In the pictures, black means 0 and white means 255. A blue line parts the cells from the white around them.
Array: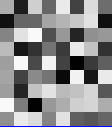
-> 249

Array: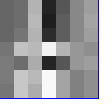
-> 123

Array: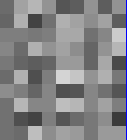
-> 113

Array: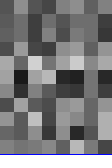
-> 102

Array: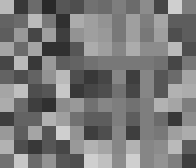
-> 178
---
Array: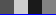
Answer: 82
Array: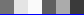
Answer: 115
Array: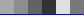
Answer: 168
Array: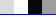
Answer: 219
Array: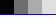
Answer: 5
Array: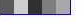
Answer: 90
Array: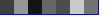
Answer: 62
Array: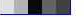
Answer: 224
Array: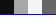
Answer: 15
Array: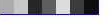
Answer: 172
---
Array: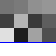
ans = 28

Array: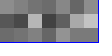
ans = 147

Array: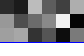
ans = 85

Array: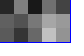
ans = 104

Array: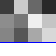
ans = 86

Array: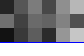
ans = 43

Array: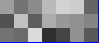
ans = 68

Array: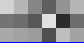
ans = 79
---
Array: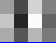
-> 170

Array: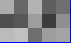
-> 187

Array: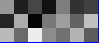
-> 186

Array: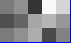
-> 123

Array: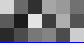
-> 41

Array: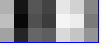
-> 162

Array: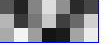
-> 170

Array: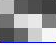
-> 70
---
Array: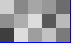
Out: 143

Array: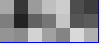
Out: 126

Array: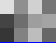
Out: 68

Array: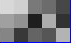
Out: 160

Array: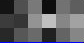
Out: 60

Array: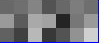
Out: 154

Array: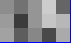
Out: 155

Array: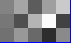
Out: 119

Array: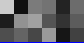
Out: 29
